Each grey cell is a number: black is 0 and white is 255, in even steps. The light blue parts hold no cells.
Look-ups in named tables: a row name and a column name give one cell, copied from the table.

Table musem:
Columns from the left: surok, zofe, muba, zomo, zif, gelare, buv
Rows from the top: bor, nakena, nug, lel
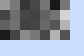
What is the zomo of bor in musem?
71
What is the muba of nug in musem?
66
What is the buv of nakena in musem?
211
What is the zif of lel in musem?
72
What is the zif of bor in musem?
116
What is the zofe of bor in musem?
121
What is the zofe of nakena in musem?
110
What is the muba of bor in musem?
54
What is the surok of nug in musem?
96
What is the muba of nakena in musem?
71
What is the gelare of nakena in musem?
115
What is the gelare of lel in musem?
179
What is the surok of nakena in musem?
69
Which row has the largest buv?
nakena

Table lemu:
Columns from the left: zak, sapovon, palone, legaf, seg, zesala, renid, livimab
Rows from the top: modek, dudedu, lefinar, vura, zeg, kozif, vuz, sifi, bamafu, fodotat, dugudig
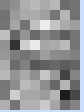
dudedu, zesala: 117
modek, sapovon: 143
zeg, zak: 147
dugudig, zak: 175
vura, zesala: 116
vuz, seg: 97
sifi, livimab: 132
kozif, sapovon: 125
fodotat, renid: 27
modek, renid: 108
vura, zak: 190
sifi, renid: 68
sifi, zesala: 154
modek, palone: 174
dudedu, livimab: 113
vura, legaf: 106
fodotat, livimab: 70

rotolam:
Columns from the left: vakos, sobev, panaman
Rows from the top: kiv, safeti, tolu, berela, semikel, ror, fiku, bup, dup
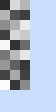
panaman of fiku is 55
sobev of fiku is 96
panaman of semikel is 106
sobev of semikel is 49
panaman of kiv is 181
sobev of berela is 215
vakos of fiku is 150
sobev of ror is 187
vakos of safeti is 181
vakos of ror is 119
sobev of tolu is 175
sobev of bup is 169
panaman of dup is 138
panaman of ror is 231
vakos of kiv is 43
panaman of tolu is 234
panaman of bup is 65
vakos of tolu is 141
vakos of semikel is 248
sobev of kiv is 217

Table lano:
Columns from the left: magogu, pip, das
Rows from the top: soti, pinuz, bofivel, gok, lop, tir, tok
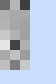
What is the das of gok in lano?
160
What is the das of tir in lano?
156
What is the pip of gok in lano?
178
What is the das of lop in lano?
175
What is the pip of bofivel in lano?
166
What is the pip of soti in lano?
182
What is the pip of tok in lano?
125
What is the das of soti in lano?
62
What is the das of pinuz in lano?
168
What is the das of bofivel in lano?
162
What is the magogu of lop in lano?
229
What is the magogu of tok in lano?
190
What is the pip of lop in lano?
66
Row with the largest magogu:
lop

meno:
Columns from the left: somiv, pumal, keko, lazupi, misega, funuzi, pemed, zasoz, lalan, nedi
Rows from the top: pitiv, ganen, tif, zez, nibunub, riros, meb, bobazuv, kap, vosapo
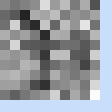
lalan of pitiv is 172
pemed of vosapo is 102
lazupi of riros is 111
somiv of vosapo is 120
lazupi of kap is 75
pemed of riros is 190
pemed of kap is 141
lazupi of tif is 42
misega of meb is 79
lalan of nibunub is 88
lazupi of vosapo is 135
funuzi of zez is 173
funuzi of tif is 102
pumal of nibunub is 213
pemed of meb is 128
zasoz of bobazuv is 120
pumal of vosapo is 96
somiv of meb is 145
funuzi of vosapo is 208
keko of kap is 131
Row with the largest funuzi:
vosapo

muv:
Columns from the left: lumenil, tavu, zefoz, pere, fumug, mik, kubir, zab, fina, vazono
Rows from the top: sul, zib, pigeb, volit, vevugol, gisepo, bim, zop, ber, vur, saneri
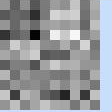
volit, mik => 238
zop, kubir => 117
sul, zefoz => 142
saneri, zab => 119
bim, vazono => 149
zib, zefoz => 97
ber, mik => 165
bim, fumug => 164
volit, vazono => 159
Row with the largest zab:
volit

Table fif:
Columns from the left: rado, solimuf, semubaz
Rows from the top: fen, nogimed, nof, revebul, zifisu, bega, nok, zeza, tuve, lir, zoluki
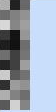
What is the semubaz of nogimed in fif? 146
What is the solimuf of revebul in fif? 20
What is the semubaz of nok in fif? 158
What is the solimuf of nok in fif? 64
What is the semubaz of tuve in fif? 146
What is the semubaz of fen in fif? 104
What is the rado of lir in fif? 174
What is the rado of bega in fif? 111
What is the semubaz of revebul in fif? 150
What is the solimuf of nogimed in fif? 129
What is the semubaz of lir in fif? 110

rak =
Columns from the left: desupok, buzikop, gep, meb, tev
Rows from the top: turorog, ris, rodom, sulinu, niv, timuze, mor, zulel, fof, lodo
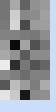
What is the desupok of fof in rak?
87
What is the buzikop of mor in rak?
45
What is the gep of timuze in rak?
91
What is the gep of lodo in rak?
24
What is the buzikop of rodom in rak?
213
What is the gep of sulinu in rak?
122

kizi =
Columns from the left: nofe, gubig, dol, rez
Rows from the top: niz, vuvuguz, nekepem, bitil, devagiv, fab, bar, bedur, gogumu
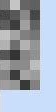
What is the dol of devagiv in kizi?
178
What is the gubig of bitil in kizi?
164
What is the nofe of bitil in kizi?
194
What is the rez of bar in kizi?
188
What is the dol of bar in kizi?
139
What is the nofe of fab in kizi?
86
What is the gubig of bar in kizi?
139
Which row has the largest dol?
devagiv

